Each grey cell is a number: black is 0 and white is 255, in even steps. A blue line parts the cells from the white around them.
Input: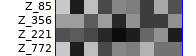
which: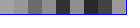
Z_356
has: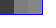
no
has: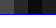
yes

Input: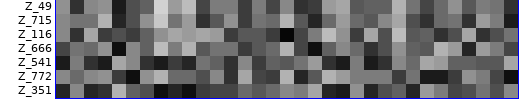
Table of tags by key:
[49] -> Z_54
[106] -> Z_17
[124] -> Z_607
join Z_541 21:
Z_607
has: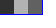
yes
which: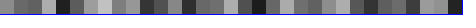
Z_715
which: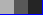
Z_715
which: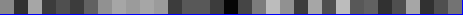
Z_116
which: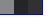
Z_351

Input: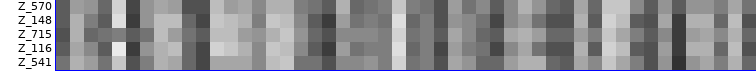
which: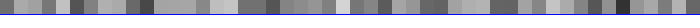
Z_541
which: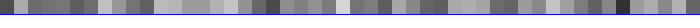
Z_715
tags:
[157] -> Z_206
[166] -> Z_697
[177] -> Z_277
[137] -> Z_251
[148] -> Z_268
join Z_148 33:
Z_206
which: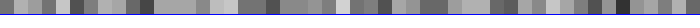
Z_541
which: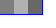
Z_541
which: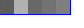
Z_570

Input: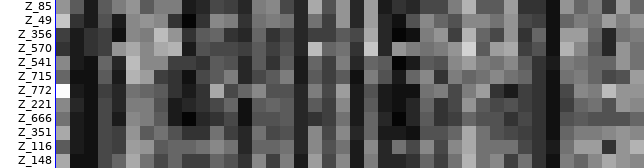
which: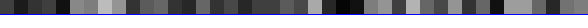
Z_356
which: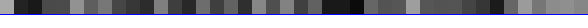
Z_351
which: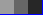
Z_356

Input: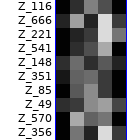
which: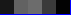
Z_351
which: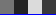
Z_356
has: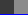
yes
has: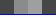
no

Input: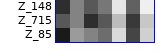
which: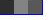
Z_148
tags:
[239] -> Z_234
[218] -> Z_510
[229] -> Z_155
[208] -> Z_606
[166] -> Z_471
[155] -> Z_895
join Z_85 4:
Z_510
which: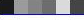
Z_85

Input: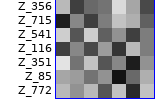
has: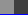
yes
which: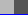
Z_772
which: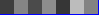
Z_116
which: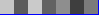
Z_541
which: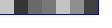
Z_356

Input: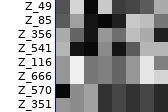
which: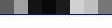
Z_85
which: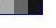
Z_356

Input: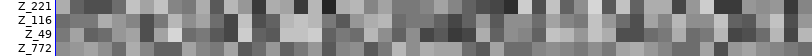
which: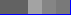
Z_772
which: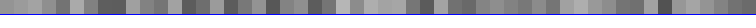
Z_772
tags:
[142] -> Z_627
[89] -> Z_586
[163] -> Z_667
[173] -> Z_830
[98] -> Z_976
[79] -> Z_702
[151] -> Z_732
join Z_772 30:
Z_586

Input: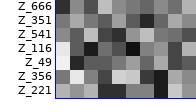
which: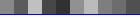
Z_541
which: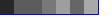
Z_49
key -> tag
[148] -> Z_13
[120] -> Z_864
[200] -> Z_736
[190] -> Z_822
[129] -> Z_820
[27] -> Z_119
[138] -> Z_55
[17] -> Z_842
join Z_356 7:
Z_119
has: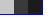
yes

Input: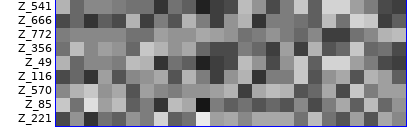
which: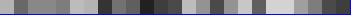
Z_49
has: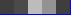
no
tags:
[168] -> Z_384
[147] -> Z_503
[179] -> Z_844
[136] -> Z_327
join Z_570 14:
Z_384
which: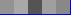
Z_570

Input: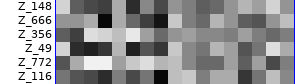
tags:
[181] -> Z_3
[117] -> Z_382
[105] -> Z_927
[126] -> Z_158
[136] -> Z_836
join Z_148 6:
Z_836
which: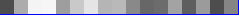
Z_772
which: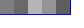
Z_666

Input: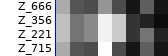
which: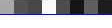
Z_715
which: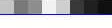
Z_356
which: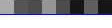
Z_666
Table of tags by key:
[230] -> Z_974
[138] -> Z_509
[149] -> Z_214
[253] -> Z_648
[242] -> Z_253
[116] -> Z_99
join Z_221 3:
Z_253
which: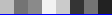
Z_221
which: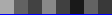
Z_666

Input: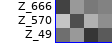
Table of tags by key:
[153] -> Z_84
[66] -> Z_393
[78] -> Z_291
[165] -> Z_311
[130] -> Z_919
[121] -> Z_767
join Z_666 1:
Z_84
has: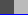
no

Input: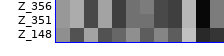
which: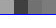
Z_356
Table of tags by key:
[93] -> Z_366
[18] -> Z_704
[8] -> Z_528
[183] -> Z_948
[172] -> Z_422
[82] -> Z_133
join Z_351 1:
Z_422

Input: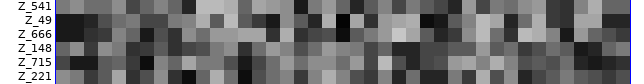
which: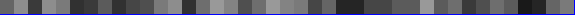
Z_148
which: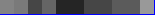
Z_148
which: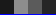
Z_49

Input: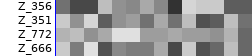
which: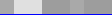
Z_772
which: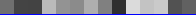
Z_356
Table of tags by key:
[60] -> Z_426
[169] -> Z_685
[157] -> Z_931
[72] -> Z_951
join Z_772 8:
Z_685

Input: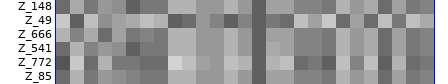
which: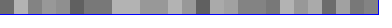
Z_541
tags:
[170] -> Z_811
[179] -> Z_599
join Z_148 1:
Z_811
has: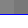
yes
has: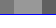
no
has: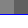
yes
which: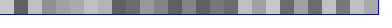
Z_49

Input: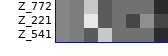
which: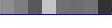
Z_541
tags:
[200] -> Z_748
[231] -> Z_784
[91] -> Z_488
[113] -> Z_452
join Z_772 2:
Z_748
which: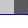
Z_772

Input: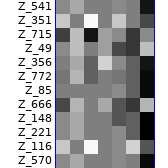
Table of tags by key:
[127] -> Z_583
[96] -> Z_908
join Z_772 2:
Z_908
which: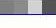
Z_116
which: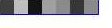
Z_715
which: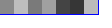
Z_49

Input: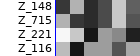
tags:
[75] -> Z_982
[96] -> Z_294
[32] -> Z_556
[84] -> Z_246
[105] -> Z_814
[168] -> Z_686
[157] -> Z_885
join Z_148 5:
Z_294
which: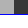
Z_715
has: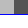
no
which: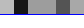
Z_116
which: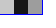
Z_221

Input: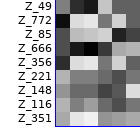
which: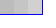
Z_85
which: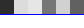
Z_356
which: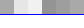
Z_351
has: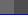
yes
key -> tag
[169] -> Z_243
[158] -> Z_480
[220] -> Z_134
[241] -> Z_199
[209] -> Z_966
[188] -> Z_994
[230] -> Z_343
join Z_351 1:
Z_343

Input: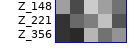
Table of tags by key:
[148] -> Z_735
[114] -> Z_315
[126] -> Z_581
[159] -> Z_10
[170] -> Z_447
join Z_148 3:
Z_10
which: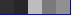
Z_356

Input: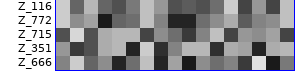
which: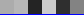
Z_351
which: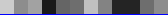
Z_772
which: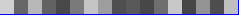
Z_116
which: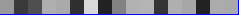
Z_351
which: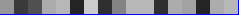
Z_351
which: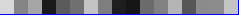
Z_772
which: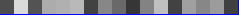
Z_715

